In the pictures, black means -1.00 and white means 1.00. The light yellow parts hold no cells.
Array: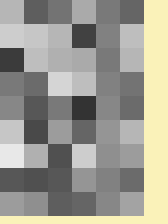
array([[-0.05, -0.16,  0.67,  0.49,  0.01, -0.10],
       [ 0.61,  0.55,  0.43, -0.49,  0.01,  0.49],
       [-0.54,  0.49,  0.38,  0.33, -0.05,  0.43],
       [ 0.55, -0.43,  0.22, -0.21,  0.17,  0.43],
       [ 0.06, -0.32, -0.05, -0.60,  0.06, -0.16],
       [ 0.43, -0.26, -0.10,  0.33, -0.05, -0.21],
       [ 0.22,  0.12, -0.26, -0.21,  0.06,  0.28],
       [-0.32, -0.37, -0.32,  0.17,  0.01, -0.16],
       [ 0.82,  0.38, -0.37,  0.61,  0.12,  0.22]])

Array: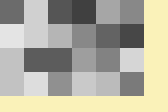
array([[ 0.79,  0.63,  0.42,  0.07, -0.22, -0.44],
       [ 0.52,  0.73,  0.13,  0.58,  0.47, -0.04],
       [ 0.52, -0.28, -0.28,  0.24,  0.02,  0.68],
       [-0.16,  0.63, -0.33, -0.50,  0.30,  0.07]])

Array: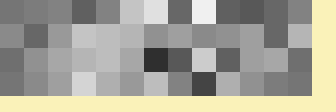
array([[-0.13,  0.14,  0.31,  0.42,  0.48,  0.31, -0.63, -0.31,  0.60,
        -0.25,  0.25,  0.31, -0.13],
       [-0.08,  0.08,  0.25,  0.66,  0.37,  0.20,  0.48,  0.02, -0.47,
         0.37,  0.14, -0.03, -0.08],
       [ 0.08, -0.19,  0.20,  0.54,  0.48,  0.42,  0.14,  0.25,  0.08,
         0.14,  0.25, -0.19,  0.42],
       [-0.08, -0.03,  0.02, -0.25,  0.02,  0.54,  0.76, -0.19,  0.88,
        -0.25, -0.31, -0.19,  0.02]])

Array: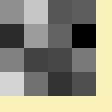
array([[-0.66,  0.22, -0.22, -0.99],
       [ 0.12,  0.55, -0.33, -0.27],
       [ 0.01, -0.49, -0.44, -0.05],
       [ 0.66, -0.11, -0.61, -0.38]])

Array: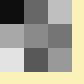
array([[-0.89, -0.19,  0.49],
       [ 0.78, -0.31,  0.20],
       [ 0.32,  0.08, -0.08]])

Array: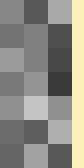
array([[-0.15, -0.26,  0.37],
       [ 0.06, -0.32,  0.32],
       [ 0.12,  0.53,  0.12],
       [-0.20,  0.27, -0.32],
       [-0.10,  0.01, -0.38],
       [ 0.22,  0.01, -0.44],
       [-0.05,  0.17, -0.54]])
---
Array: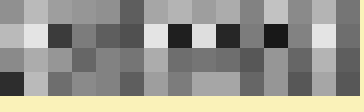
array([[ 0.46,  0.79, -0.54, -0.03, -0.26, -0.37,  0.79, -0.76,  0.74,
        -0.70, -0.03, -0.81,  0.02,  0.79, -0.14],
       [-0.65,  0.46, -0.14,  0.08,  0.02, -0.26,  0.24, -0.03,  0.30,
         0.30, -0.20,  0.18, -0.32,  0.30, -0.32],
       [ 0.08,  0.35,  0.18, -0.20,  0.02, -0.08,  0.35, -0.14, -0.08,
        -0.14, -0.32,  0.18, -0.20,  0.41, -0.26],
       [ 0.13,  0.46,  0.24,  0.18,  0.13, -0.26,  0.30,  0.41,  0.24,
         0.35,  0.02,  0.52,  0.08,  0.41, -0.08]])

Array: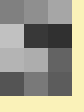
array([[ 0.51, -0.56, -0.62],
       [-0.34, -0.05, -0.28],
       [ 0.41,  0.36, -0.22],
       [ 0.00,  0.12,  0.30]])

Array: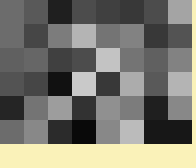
array([[-0.35, -0.45, -0.87,  0.58, -0.56,  0.35, -0.30,  0.41],
       [-0.15, -0.30, -0.76, -0.40, -0.50, -0.56, -0.40,  0.29],
       [-0.15,  0.07, -0.66, -0.93,  0.07,  0.47, -0.82, -0.82],
       [-0.25, -0.20, -0.50, -0.40,  0.53, -0.09, -0.25,  0.02],
       [-0.15, -0.45, -0.03,  0.41, -0.09,  0.02, -0.56, -0.35],
       [-0.71, -0.09,  0.23, -0.61,  0.13, -0.03, -0.76,  0.07]])

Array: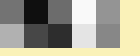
array([[ 0.39, -0.44, -0.65,  0.79,  0.06],
       [-0.10, -0.88, -0.15,  0.95,  0.16]])

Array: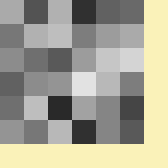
array([[-0.13,  0.49, -0.68,  0.27,  0.04, -0.46],
       [ 0.10, -0.13, -0.30,  0.22,  0.55,  0.66],
       [-0.24,  0.10,  0.16,  0.77,  0.44, -0.02],
       [ 0.33, -0.35,  0.39, -0.62, -0.24, -0.18],
       [ 0.16, -0.07,  0.44, -0.62,  0.04, -0.30],
       [-0.07,  0.39,  0.49, -0.02,  0.22,  0.33]])

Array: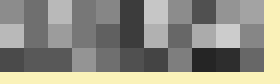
array([[-0.42, -0.31, -0.31,  0.16, -0.13, -0.37, -0.47, -0.01, -0.71,
        -0.65, -0.19],
       [ 0.45, -0.13,  0.22, -0.07, -0.25, -0.53,  0.39, -0.19,  0.34,
         0.60,  0.05],
       [ 0.10, -0.13,  0.45, -0.07,  0.05, -0.53,  0.55,  0.10, -0.37,
         0.16,  0.28]])
